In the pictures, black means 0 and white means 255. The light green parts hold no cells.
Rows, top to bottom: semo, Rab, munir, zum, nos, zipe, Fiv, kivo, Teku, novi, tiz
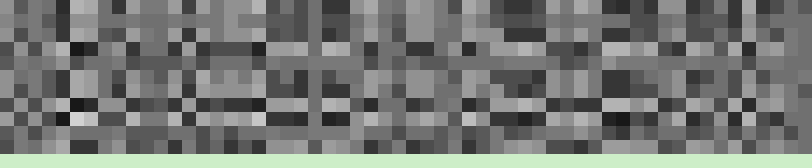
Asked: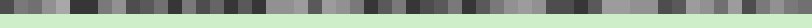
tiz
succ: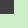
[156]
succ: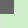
[54]
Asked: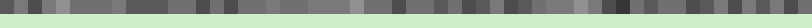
novi
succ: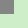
[112]

